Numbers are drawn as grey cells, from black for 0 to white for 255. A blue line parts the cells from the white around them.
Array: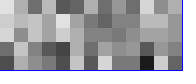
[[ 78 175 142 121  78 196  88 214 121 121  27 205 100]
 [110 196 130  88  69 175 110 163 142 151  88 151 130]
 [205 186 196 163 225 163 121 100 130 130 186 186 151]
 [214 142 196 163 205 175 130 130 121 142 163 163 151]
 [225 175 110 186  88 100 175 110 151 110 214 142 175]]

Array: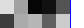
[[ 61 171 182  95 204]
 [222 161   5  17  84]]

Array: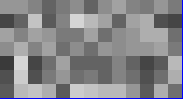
[[ 58 213  69 111 162  99  99  99 131  99  69  90 185]
 [ 69  99 195  90 131 213 185 162  99 162 174  80  69]
 [ 80 204  80 122 150 111 122  99 131 111  80 111 174]
 [ 90 185 195 174  90 204 195 185 185 150  90 174 111]
 [141 174 131 162 111 141 111 150 141 150 150 162 122]
 [150 150 131  99 122 141  99 141 162 131 122 150 122]
 [162 131 162 150 122 122 162 111 141 150 174 174 111]]

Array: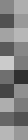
[[ 69 144]
 [ 81 153]
 [ 90 135]
 [102  81]
 [111  48]
 [135 174]
 [163 183]
 [174 123]
 [183 153]
 [203 123]]

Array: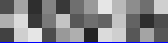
[[ 65 207 230  77 153 175  36 219 207  87 164  87]
 [ 77 164  46 131  56 111 153 230 185 141 111 207]
 [175 219  56 121 196  87 111  99 196  99  46  77]]

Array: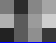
[[ 34  91 143  56]
 [123  44 134 165]
 [176  91 155 206]]

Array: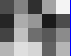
[[ 37 172 151  26  76]
 [ 67 193 110  88 139]
 [ 76 130  47 163 244]
 [181 223 213  99 181]]

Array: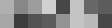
[[167  60  83  92 147 196 185  71]
 [176 135 156 208  71 196 103  92]]

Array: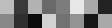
[[136  47  11 210 114 147  23 169]
 [189  57 178 105 124 231 169  35]]
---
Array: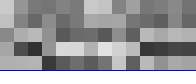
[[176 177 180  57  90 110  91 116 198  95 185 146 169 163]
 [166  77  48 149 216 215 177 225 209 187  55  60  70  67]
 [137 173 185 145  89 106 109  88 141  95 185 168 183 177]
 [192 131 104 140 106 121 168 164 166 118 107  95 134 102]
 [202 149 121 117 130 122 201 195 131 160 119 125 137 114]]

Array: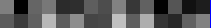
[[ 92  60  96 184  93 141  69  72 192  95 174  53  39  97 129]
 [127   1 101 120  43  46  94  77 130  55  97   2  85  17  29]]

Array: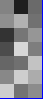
[[206 115 140]
 [136 206 172]
 [102 112 195]
 [ 76 215 126]
 [ 51 118 150]
 [143 178 113]
 [131  30 106]]

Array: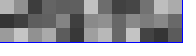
[[155 197 145 170  92  56 159 184 104 196  67  53  91]
 [ 52  64  94  97 132  63 138 144 103 137 124 136 105]
 [183 144  61 100  94  95 193 109  65  70 114 190 171]]

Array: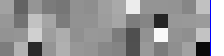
[[125 178  41 149 176 151 148 136 132  80 153 123 143 162   9]
 [147 149 208 158 173 144 152 151 124  79 146 249 147 143 195]
 [151 115 194 165 124 146 146 157 166 125 133  37 152 153 155]
 [162  99 149 123 118 145 142 159 169 236 148 148 147 134 193]]

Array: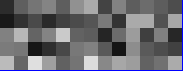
[[187 102 223 159  97 116 220 136 167 157  98 113 171]
 [123 119  22  46  72 120 129  89  21 141  90  77  65]
 [129 183 100 132 202  98  93  37 108 156  63 128  39]
 [ 25  50  74  42  65  75  85 122  51 170 170  82 167]
 [ 44  95 117 132  94 145 170  67 130  93 108  93  77]]

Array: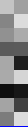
[[124 220]
 [164  65]
 [ 14  23]
 [170 213]
 [168  30]
 [ 90  91]
 [145 171]
 [133 220]
 [196 160]]

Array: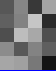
[[166 160 120  20]
 [140  88 131  95]
 [ 78 189 168  79]
 [ 96 130 198  42]
 [ 87 134  56 164]]
